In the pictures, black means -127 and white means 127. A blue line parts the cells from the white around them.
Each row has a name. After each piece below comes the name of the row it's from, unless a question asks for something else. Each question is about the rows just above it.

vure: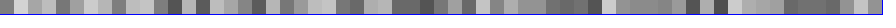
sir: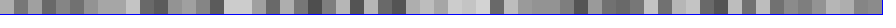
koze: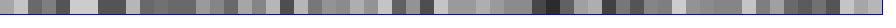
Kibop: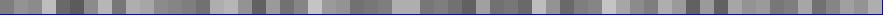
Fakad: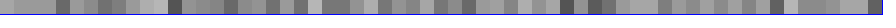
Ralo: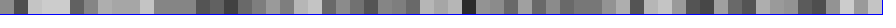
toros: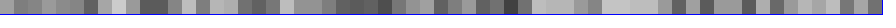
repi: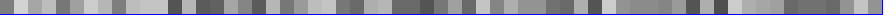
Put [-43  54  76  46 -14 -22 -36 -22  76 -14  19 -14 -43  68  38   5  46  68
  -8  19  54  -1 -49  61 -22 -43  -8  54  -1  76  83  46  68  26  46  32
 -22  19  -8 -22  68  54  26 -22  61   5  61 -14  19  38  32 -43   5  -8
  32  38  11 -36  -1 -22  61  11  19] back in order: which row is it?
vure
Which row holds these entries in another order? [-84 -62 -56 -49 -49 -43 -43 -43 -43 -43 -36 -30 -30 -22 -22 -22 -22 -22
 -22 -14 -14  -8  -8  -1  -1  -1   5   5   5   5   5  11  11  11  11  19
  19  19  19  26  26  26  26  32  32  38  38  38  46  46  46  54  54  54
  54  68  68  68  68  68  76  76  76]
koze
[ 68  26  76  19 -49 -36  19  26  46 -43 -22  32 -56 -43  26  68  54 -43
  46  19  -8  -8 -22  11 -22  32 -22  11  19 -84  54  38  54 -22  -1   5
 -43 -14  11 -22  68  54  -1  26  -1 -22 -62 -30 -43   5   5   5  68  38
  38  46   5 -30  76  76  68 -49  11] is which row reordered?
Ralo

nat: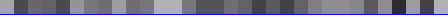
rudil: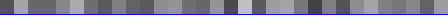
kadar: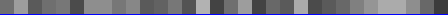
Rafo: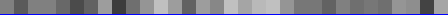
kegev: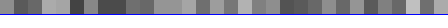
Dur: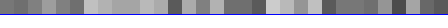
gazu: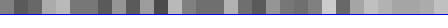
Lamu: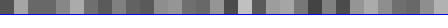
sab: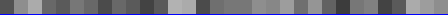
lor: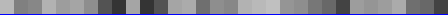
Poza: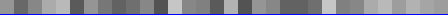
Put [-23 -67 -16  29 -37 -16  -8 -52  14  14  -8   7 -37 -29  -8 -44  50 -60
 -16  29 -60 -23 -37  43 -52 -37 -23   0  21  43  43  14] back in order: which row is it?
kadar
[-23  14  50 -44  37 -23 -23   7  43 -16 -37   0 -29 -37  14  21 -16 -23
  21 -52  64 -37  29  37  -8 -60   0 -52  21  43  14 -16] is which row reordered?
Lamu
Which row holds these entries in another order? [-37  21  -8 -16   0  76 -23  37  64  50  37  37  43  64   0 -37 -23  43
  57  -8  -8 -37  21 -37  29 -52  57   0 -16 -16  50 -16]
gazu

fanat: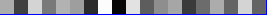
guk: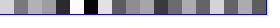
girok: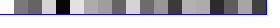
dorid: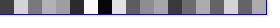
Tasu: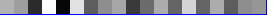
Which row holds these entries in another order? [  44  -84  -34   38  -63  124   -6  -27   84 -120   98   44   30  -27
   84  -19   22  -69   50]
girok
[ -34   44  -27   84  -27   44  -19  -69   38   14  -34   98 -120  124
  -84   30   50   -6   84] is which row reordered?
guk
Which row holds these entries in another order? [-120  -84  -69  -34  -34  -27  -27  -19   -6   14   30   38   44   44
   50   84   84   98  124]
guk

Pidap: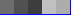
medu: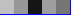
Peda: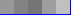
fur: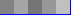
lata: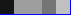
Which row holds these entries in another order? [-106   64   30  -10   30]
lata
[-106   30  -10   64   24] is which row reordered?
medu
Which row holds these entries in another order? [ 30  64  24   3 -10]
Peda
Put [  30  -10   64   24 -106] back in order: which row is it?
medu
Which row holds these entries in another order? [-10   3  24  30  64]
Peda

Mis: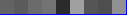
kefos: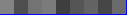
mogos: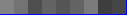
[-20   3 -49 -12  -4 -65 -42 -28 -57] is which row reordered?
kefos
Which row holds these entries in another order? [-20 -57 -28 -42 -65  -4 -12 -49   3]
kefos

